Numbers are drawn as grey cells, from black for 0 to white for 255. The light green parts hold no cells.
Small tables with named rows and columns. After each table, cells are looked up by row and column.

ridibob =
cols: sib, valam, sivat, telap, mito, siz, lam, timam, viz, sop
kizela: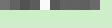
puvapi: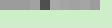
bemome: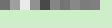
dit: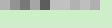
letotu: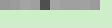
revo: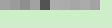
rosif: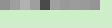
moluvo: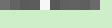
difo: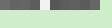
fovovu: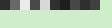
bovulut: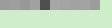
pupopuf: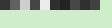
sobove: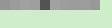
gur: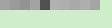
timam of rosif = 156
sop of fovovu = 64
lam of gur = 174
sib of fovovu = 46
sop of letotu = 155
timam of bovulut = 162
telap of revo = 162
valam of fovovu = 104
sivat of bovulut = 152
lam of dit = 193

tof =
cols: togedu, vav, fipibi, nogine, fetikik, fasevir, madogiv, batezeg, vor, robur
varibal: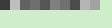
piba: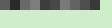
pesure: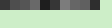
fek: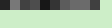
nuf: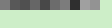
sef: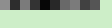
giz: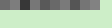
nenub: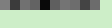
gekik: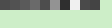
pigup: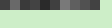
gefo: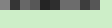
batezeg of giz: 85
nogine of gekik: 106
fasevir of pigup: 64
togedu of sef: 142
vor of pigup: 81
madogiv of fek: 92
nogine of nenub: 99
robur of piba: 57
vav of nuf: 88
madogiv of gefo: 108
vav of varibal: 190
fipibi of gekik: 90
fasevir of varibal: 128
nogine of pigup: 67
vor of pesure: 96
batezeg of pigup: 95
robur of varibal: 162

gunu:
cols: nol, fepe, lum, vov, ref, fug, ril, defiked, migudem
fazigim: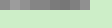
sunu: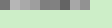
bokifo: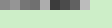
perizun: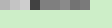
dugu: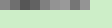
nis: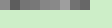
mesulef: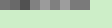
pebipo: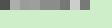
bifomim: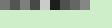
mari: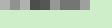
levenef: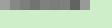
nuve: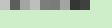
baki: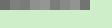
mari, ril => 117
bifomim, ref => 203
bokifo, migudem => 188
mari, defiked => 117
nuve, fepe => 93
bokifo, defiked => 97
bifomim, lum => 126
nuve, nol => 195
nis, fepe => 93
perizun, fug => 127
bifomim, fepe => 84
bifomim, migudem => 134
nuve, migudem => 64
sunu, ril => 100
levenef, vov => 115
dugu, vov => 98

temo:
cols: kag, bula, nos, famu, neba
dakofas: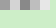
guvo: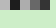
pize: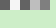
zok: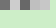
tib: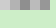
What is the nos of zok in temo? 104
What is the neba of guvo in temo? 52
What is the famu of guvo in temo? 104
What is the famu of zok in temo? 191
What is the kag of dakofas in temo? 159
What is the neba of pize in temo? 127
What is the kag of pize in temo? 97
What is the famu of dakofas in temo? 190
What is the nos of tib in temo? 143
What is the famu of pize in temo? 190
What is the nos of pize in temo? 99

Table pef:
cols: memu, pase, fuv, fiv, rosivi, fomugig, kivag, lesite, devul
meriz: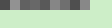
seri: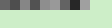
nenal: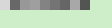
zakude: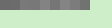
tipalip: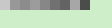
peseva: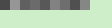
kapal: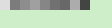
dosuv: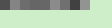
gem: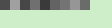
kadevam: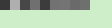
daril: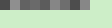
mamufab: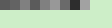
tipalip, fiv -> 156
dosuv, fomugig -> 139
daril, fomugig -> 134
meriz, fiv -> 104
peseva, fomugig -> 130
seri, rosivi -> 142
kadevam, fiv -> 112
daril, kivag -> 110
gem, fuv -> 71
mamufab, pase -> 99
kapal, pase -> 124
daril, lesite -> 77
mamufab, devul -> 162
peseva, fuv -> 96
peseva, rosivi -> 88
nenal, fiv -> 159

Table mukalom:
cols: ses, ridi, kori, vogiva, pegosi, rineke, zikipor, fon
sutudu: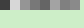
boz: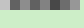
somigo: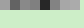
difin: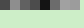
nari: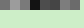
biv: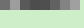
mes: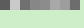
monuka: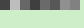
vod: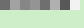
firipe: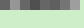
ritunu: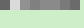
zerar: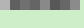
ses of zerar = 180
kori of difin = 97
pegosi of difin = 20
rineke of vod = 176
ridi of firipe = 150
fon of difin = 156
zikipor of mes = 157
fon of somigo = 171
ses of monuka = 67
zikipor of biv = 131
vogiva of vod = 148
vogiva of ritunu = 128
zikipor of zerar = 103
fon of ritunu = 107
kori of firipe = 103
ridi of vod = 162

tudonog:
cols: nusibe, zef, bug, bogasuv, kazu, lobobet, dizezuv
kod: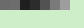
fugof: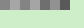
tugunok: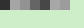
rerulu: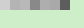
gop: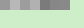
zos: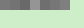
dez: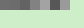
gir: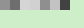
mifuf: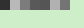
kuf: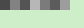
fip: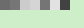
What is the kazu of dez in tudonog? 163
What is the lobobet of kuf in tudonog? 92
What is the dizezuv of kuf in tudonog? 157
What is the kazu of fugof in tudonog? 111
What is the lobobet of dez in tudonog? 87
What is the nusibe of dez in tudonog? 110
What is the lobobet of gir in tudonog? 195
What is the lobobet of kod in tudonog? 122
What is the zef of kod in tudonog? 109
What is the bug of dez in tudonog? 99
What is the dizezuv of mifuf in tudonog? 116
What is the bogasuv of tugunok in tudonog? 101

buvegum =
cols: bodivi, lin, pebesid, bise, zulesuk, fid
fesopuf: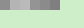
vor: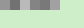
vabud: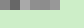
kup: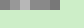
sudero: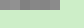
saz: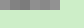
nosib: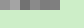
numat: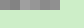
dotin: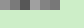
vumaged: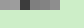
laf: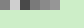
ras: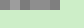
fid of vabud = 152
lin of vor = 114
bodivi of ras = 133
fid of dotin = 120
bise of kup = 138
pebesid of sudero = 129
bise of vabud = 143
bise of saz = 143
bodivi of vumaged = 154
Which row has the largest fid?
vor

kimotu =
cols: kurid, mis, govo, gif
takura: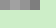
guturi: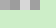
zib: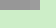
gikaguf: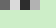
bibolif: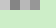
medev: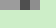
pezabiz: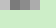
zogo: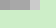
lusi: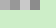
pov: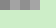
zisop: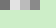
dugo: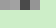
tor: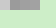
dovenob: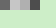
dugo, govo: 74
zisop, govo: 187
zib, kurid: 151
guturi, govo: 215
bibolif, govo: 184
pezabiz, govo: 140
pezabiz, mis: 123
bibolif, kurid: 198
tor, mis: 155
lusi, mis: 152
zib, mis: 151

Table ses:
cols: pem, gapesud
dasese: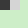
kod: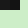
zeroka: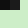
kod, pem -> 24
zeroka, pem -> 14
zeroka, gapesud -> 27
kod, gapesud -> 19
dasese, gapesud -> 213
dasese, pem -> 57
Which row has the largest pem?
dasese

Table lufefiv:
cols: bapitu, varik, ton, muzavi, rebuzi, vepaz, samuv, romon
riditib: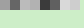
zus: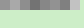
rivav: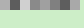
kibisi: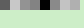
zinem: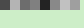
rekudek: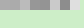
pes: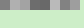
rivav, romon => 169
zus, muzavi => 115
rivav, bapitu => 176
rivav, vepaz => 128
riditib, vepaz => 96
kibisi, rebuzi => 2
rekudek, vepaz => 202
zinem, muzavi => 128

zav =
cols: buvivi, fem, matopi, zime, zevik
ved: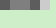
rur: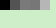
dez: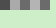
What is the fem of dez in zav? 170
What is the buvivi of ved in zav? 92
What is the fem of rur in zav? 83
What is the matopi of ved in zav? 127
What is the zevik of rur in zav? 182
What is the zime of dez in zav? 180
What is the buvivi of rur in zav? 1
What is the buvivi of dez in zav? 77
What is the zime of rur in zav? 119
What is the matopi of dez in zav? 107
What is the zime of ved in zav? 93
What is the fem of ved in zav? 127
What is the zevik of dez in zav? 107
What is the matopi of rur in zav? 122

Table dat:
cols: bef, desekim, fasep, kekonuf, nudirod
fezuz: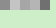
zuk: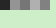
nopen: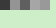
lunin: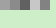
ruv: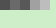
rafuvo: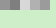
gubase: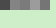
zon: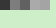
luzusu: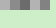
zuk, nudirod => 129
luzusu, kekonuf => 179
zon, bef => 54
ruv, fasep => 88
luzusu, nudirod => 130
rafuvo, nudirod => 155
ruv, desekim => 106
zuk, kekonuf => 176
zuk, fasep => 118
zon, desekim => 125
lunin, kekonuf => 199
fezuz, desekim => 196
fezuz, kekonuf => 181
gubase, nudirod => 117
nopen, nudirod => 153
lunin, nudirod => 130
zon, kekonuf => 170
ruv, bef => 80
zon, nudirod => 164
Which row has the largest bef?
luzusu

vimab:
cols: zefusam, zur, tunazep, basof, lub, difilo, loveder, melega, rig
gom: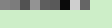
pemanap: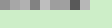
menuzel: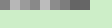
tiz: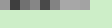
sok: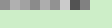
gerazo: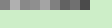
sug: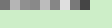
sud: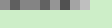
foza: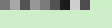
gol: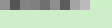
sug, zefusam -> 116
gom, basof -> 147
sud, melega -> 164
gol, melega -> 164
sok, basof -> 139
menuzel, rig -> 102
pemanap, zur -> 167
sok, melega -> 83
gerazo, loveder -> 98
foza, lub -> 123
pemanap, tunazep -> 177

